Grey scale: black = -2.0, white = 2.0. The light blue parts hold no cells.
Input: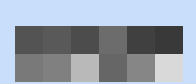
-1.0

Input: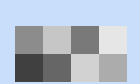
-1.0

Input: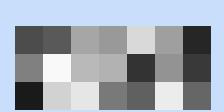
1.4

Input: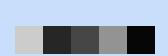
-1.9

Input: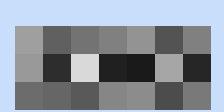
0.3

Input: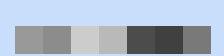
-0.8

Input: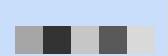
1.4

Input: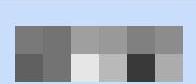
0.0
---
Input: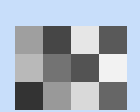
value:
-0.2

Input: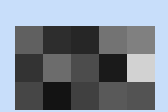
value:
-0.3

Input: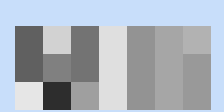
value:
0.0

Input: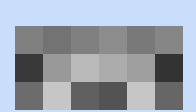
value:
0.4

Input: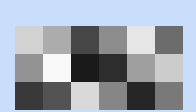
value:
1.9

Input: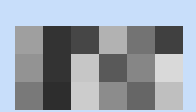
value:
-1.2
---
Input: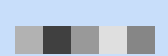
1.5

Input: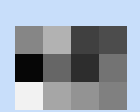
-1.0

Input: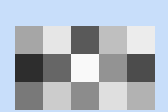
1.0

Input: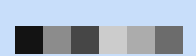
0.7

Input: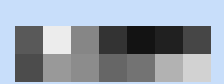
-1.5

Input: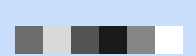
0.1

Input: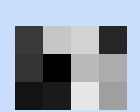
1.3

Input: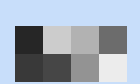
0.8

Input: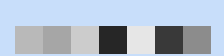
-1.1
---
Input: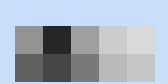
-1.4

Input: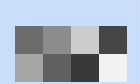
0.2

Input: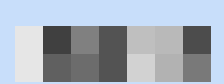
-1.0

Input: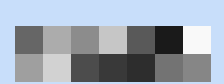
0.7

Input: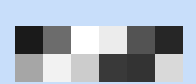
-0.3

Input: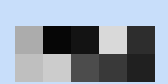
-1.9
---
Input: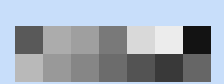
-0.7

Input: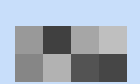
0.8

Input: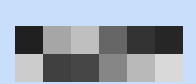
0.1

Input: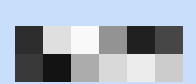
1.4

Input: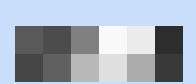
1.5

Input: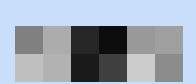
-1.0
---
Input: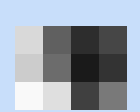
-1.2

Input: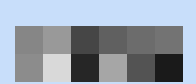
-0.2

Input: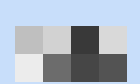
1.4

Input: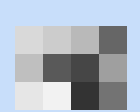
0.5

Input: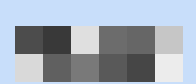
1.1

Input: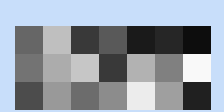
1.9
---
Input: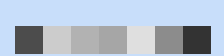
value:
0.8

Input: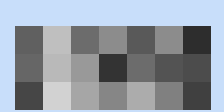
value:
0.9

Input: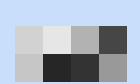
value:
1.1

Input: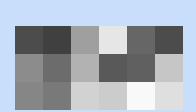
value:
1.5

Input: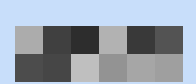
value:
0.7

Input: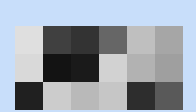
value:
1.3

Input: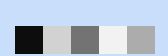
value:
0.7

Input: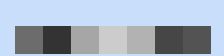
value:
0.6
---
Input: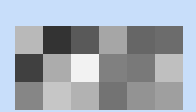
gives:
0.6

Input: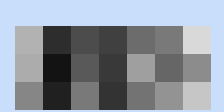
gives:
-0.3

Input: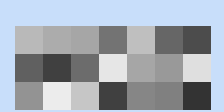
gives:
1.0

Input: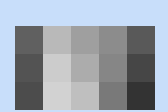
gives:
0.5

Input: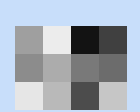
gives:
1.7

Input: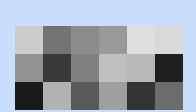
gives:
0.4

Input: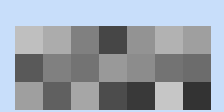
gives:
0.3
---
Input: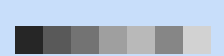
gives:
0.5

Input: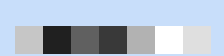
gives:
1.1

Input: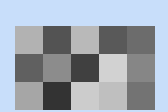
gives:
1.0

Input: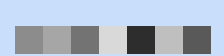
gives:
0.6

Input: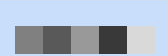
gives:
0.0

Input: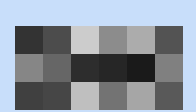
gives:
0.7
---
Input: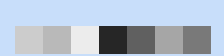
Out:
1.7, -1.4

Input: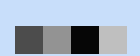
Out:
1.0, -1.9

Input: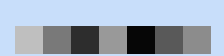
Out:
1.0, -1.9

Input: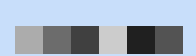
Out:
1.2, -1.5

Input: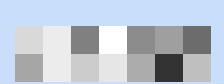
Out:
2.0, -1.2

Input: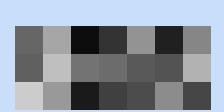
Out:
1.2, -1.8
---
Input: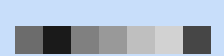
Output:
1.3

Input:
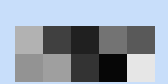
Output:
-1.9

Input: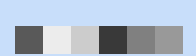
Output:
0.0

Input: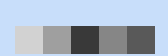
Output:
0.1

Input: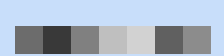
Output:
-0.5

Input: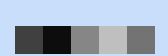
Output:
1.0

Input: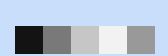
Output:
1.8

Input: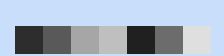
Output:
-0.3
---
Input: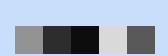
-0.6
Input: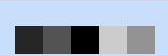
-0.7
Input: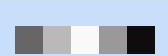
0.4
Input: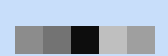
0.2
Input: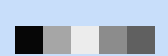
0.2
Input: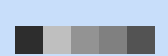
0.0
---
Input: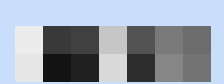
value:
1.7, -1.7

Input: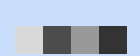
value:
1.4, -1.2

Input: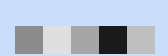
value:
1.5, -1.6

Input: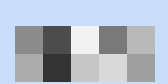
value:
1.8, -1.2

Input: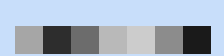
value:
1.2, -1.6

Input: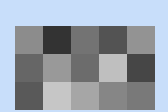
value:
1.1, -1.2
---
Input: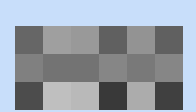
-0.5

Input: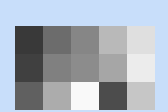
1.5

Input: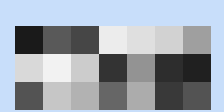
0.5

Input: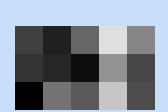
0.1

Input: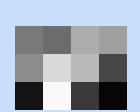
0.5

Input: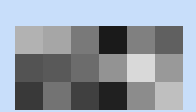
-0.5

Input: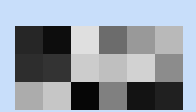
0.9

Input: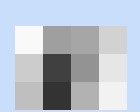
1.3

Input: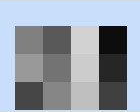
-1.8
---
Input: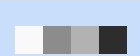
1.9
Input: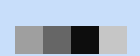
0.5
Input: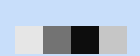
1.6
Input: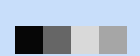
-1.9
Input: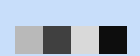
0.9
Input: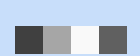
-1.0
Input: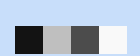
-1.7
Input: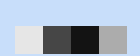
1.6
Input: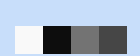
1.9
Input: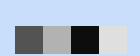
-0.7
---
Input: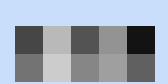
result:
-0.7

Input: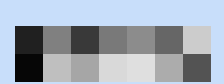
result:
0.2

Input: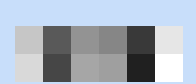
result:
0.1

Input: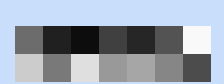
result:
-1.4

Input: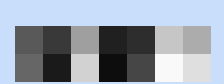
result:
-1.3

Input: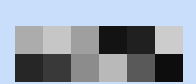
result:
-1.7

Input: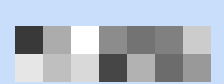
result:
-0.2
